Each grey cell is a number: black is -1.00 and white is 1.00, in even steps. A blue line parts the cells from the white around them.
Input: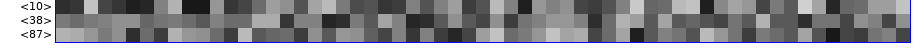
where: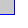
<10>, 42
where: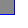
<10>, 48
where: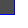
<10>, 22
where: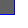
<87>, 23

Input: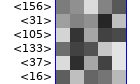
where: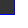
<105>, 2
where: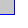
<133>, 4
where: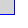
<105>, 1

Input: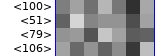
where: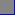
<51>, 3
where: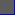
<79>, 6
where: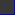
<106>, 6
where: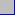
<106>, 7
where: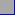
<100>, 7
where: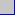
<79>, 4
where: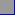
<79>, 2

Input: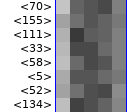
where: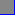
<134>, 5
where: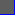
<111>, 3
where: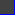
<134>, 2

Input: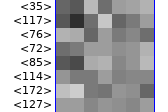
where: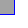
<35>, 6
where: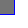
<172>, 4
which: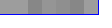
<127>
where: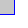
<117>, 4
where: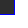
<117>, 2
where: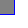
<114>, 5

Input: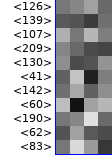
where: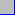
<60>, 1
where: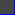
<209>, 4

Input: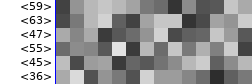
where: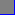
<55>, 12
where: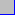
<45>, 1
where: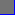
<45>, 8
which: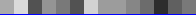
<36>
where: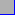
<55>, 11

